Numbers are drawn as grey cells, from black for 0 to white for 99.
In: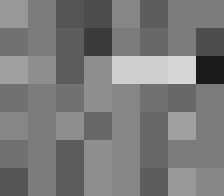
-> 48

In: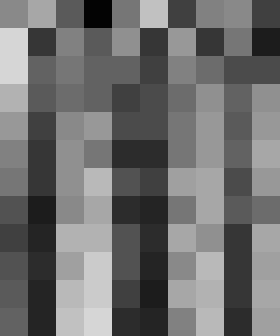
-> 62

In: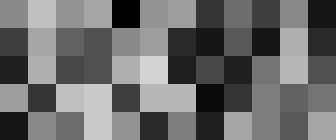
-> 31

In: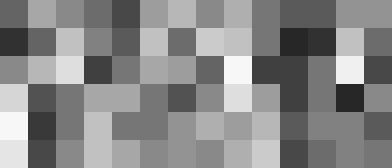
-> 53

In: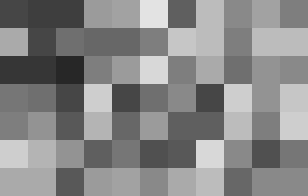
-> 80

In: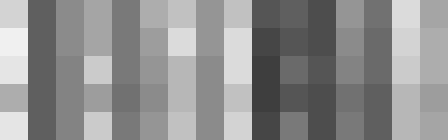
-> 67

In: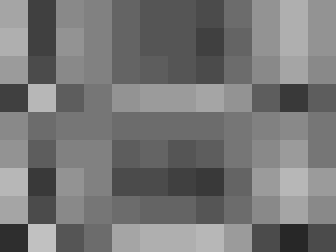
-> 60
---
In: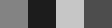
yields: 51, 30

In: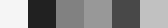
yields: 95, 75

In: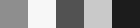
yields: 55, 11

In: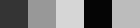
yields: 20, 73

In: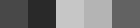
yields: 28, 38

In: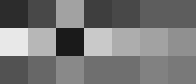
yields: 17, 47

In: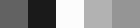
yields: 38, 58

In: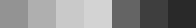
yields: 57, 16

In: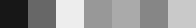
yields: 9, 78
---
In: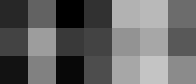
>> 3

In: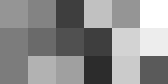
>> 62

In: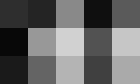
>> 70

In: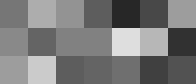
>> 36

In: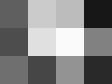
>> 57

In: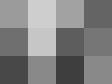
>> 24

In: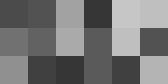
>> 21

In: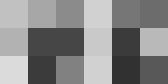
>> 50

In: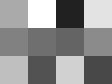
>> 81
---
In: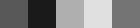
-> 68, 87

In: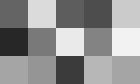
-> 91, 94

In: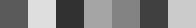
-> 64, 86

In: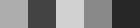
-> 81, 81

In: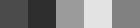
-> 60, 88

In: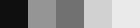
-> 44, 91

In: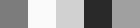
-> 81, 97

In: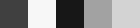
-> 9, 96

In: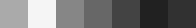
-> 40, 95
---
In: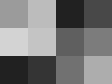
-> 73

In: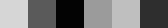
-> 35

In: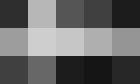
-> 71

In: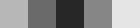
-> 41

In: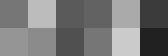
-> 73

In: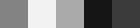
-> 94

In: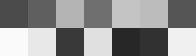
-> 37

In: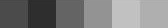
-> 18

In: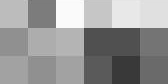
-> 48
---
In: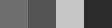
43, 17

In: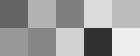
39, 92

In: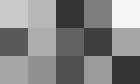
78, 20

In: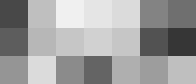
28, 74

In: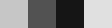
77, 87

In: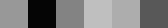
59, 34
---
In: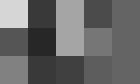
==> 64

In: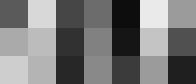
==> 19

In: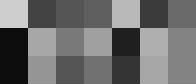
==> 47

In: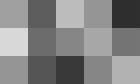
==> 52

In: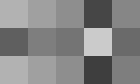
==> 45

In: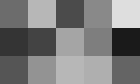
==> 64

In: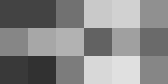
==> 69
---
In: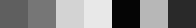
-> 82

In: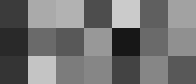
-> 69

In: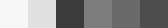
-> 23

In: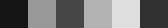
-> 27

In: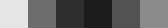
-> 18

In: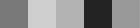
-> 69

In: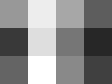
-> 65

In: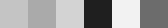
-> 82

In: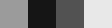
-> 32
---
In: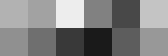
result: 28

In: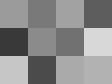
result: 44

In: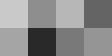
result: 71

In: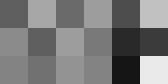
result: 16

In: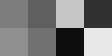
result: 77

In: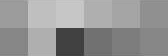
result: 64

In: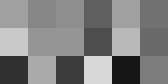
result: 72

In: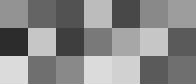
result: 77

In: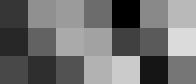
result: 35

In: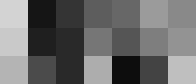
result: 49
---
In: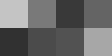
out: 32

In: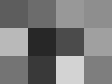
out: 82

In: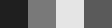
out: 89

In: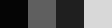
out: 12

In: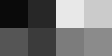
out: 48

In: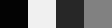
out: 15

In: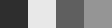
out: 37

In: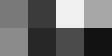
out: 29
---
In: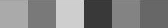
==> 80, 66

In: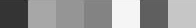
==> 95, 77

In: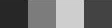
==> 80, 48

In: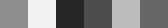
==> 94, 73

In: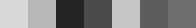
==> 84, 77

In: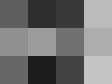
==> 76, 73

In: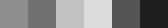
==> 85, 75

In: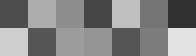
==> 88, 80

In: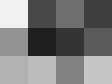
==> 94, 77
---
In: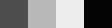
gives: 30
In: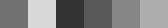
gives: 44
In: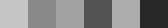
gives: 77
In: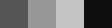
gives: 33
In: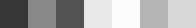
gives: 21
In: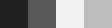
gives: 13
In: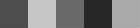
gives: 30
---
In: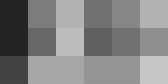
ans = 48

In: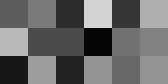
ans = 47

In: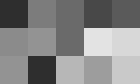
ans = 48

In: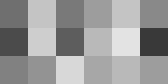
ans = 76

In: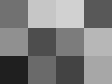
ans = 77

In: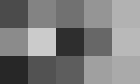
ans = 51

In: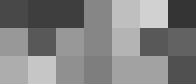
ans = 24

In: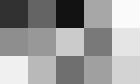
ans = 39

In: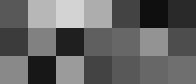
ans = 71

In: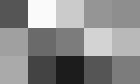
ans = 97
